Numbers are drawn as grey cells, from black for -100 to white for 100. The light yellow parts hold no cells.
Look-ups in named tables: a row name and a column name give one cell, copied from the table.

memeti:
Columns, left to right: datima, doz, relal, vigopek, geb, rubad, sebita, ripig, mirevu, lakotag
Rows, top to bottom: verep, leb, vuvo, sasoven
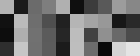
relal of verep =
-16
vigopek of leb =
-38
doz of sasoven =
55
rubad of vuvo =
48
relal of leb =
-14
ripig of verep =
-30
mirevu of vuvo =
-18

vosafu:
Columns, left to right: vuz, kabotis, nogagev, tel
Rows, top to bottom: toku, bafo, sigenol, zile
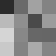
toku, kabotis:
-17
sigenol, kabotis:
7
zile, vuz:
58
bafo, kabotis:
12
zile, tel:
4
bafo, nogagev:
-42
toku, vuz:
-66
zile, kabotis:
3
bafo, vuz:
46
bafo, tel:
22
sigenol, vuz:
67
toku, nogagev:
27
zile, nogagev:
33
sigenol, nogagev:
-19
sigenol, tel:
-20
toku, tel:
3
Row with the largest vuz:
sigenol

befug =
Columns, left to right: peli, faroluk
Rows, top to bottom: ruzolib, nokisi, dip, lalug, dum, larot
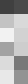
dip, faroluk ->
65
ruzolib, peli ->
-50
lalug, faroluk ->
61
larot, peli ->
82
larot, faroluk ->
15
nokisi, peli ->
53
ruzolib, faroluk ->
-42
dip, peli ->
90
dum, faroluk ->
-6
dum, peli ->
72
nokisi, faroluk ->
70
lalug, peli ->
27
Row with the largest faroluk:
nokisi

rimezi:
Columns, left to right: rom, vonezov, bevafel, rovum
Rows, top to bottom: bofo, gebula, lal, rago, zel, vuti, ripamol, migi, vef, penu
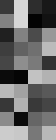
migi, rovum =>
-46
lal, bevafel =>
-41
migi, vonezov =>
40
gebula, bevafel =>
-98
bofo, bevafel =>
-65
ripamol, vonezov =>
27
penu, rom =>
60
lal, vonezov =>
2
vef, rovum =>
-7
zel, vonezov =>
11
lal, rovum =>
19

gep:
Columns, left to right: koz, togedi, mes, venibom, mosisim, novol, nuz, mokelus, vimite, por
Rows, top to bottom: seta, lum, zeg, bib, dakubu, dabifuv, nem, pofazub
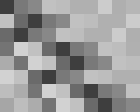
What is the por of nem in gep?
51
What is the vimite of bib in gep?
48
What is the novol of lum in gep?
51
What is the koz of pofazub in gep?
30
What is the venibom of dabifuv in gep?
-51
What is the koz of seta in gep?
-51
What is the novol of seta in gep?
38
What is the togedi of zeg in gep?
-51
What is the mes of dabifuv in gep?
-17
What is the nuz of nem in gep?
-51
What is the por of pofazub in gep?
7
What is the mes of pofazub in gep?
35
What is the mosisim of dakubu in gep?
-17
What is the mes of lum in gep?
-51
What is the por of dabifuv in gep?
38
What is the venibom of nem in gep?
65
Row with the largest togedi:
bib

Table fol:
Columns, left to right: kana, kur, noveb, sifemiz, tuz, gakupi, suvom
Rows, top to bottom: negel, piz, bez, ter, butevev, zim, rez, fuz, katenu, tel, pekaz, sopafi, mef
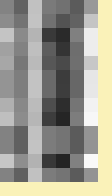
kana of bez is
54
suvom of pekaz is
15
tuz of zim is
-53
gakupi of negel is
-29
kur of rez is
-1
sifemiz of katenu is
-52
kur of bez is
8
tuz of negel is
-11

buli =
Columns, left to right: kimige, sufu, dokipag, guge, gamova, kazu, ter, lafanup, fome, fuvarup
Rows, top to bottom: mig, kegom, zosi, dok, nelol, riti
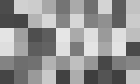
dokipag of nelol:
-11
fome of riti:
-50
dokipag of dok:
-27
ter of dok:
79
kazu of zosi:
33
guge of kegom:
68
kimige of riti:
-46
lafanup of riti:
-34
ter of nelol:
18
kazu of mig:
33
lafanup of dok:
31
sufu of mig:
63
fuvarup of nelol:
5
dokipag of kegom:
41
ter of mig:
-13
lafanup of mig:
66

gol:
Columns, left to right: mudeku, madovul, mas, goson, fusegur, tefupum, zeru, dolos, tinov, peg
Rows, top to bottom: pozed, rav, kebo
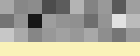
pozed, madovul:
6
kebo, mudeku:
56
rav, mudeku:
-10
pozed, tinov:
-30
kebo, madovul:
33
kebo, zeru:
32

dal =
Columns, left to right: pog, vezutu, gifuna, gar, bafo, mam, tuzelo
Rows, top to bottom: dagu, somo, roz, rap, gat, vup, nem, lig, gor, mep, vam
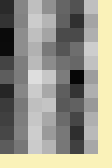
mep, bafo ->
-6
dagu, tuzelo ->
50
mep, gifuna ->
61
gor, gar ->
32
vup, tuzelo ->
23
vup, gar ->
56
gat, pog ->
-47
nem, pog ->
-71
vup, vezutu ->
-3
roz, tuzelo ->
37
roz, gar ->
29
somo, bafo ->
-24
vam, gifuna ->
59
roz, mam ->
-42
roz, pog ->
-92
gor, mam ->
-45
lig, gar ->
54
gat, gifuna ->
46
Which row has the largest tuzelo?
rap

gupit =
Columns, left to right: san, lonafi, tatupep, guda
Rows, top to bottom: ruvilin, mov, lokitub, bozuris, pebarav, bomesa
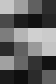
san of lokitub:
-2
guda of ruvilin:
-65
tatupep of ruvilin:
-25
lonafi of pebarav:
-19
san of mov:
-42
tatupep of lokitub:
63
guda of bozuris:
54
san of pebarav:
26
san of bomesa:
-79
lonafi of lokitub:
42
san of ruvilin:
56
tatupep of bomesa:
-66
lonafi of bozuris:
-24
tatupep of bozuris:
21
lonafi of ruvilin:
25
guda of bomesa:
-25
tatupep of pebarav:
-61
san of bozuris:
-67
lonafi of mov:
-78

